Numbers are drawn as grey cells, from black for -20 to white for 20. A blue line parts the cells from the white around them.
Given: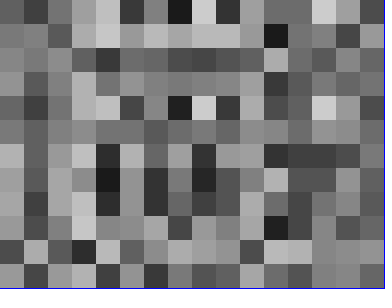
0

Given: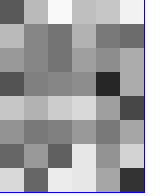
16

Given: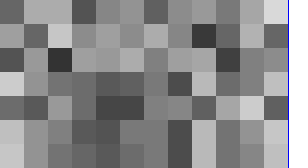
-2

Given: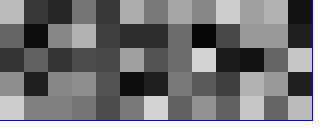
11

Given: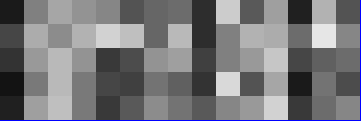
-11

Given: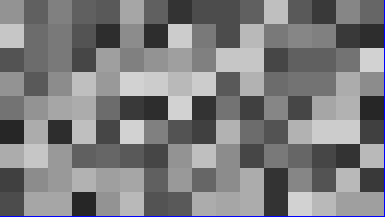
9

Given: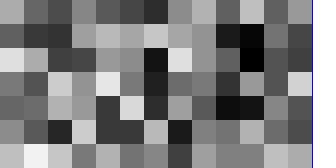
0
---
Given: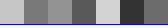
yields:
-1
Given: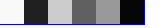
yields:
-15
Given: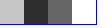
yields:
-13
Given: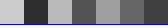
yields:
-13
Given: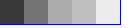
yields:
-2
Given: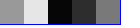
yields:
16
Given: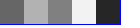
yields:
8
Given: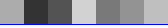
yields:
-12
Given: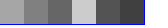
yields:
0
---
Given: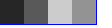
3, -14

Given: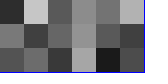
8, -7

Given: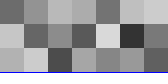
12, 8

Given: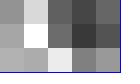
-4, 8

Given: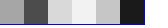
-16, 6

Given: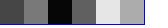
7, -9

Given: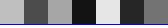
-2, 10

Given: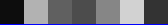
-12, -18

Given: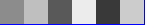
12, 2
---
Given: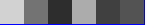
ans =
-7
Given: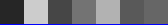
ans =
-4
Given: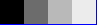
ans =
17
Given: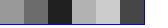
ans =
-9
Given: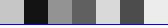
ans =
17
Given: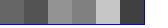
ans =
-10
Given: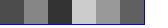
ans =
-5
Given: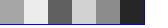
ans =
-14
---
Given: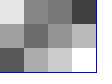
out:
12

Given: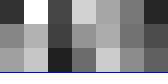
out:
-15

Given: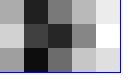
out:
-3

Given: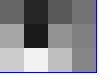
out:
10

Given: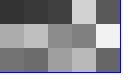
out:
5

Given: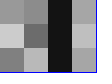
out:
-17

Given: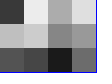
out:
-16
